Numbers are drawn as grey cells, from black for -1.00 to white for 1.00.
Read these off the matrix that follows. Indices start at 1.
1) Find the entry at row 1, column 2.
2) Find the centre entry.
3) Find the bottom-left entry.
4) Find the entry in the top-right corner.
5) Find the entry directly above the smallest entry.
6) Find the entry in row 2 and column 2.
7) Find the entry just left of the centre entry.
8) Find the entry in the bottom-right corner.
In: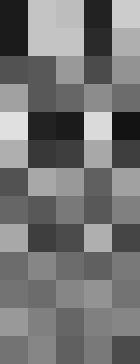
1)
0.54
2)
0.20
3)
-0.10
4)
0.60
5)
-0.15
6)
0.54
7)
0.32
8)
-0.41

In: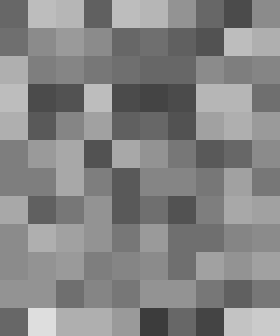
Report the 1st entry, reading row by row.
-0.19
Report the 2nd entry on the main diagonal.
0.09
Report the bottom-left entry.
-0.19
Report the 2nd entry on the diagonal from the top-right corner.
0.48
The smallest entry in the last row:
-0.53
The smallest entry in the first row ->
-0.41
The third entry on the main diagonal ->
0.04
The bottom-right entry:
0.59
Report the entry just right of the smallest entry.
-0.19
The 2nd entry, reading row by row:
0.48
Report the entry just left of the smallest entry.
0.21
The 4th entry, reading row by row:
-0.25
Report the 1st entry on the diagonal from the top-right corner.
0.09
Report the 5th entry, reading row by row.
0.48
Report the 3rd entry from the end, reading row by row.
-0.47
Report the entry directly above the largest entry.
0.15
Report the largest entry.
0.74
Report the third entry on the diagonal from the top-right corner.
0.09
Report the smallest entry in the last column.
-0.13
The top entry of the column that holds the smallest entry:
0.43

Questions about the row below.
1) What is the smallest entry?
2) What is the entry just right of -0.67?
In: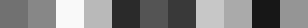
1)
-0.82
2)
-0.34
